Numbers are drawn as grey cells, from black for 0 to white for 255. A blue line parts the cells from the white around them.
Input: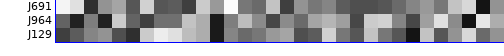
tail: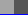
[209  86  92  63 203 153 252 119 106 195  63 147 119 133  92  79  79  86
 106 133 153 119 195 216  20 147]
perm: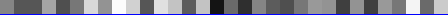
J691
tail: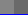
[119 153 165  79  92 209 119  86 195 119  86  20 195  86 147 216 106 147]
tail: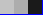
[126 189 139  71 139 106 165 181 159  71 203 209 133  71 159 224 139  20
 231 173]

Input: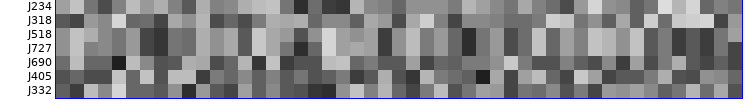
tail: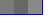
[ 96 129  89 117  82  96 123  61  89 174  82  54 181 123 109  96  31 168
  69 160 188 103  69 200 160  69  89  89 123 174  82  76 145 137 103]
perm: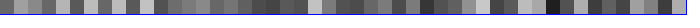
J405
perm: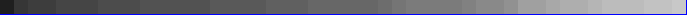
J405
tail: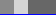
[ 89 145  46 153  89  69 160  96 137  89  82  54  46 145 194 129 181 103
  69 123 188  82 117 160 153  69 117 109 137  82 123  69 153 145 160 137
  96 117 181 109 168  82]
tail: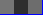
[ 61  54 181 137 129 103 145 145 145 123 181 160 137 117 168 129 109  76
 153 213 145 137  96 117 221 181 213 103 129 117]

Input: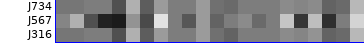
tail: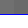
[125 125 125 139 133 139  99 106 184]
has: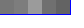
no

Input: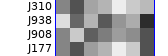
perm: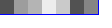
J177
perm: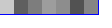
J908
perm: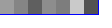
J908
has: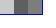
yes
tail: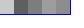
[82]
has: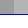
yes
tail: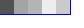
[186]

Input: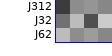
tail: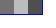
[203]
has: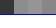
no
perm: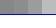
J62
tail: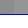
[135]

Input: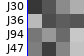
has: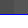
no
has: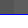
no
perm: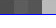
J36
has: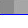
no

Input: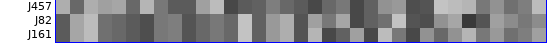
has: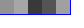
yes
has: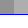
no
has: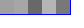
yes
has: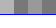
no
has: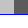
no
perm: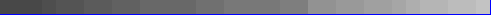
J161
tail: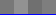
[188]

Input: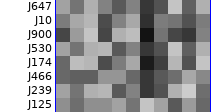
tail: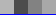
[ 48 124 116  82 124]
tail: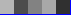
[124 116  82 124]

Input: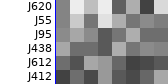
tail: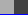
[217]
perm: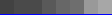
J412
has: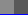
yes
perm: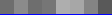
J438

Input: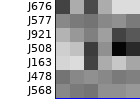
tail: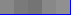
[122]
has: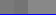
no
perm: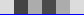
J676
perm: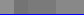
J577
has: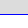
yes
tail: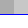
[166]

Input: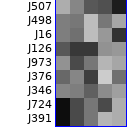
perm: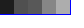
J507
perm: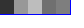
J16
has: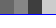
yes
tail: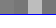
[166]
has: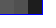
yes
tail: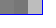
[119 166]

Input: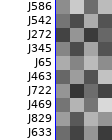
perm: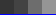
J722
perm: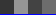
J722
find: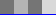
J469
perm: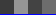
J633
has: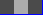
no
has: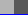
no

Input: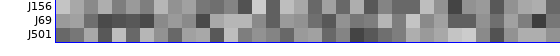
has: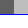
yes
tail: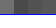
[ 74 138 154 138  74 168 182 182 138  96 154 146 111  88 146 119 126 182
 126 196 138 161  96  96 146 111 161 126  61 119]
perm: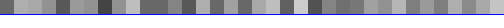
J156

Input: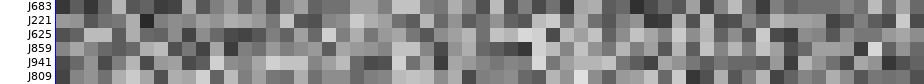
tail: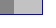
[133  75 147 174 105  93  75  55 208 187 133 194 147 119 181 127 160  87
 181  93 194 133 181 127 194 160  81 105 160 160 153  61 216  99 147 105]
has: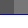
yes
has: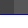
yes

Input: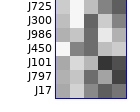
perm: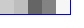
J300
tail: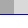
[183  53  79]
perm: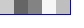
J300

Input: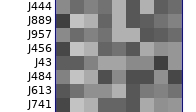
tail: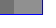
[177  87 122 130 114]
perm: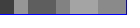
J43
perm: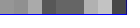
J741
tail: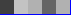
[ 87  94 114 130]
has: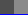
yes
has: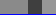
yes
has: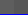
no

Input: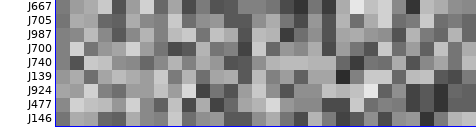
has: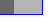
no
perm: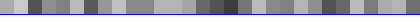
J987
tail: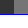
[ 60 172 231 193 209 137  52 187 172 143 137]

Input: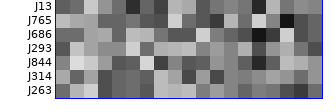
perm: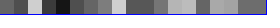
J686
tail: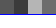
[207 132  21  79 101]
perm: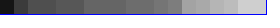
J686
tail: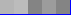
[175  79 148 175 117  79]
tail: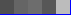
[181 188 125 156 132 101 125 117  79  59 109]
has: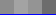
yes

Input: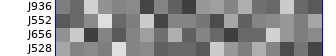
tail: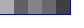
[105 105 209 152 126 138]
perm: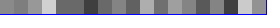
J656
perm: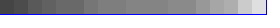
J528
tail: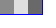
[126 203  69 132 132 118  76 166  97 132 138 152 126 166]
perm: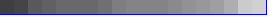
J936
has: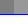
no
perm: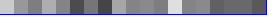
J528

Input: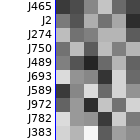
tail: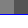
[ 37 106 181  99]
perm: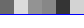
J693
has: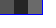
yes
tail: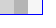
[ 92 159 141]
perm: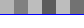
J750
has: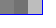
no

